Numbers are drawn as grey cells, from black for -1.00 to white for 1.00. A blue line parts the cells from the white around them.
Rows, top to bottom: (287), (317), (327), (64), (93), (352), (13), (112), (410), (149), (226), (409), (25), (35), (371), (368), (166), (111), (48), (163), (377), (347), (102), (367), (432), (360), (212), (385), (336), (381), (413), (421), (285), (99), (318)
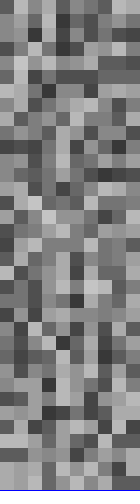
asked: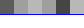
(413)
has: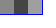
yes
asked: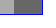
(163)
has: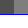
yes
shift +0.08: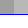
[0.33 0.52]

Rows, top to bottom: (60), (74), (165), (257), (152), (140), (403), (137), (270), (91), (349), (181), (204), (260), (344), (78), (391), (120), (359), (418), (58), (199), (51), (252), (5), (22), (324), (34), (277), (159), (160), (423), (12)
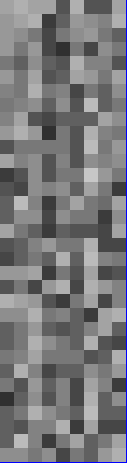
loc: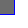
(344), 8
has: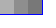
yes
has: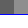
yes
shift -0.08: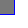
[-0.14]
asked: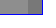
(12)

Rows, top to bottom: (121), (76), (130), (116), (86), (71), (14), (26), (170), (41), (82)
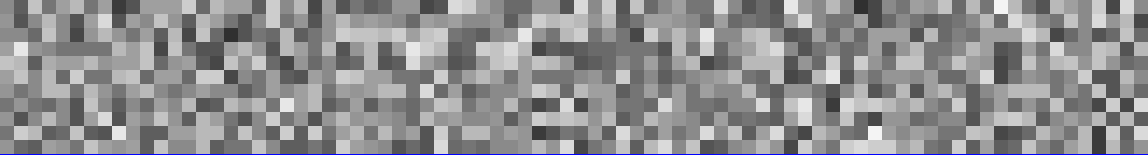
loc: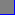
(130), 69
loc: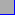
(86), 4
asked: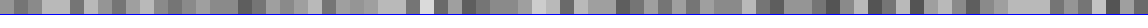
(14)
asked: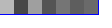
(121)

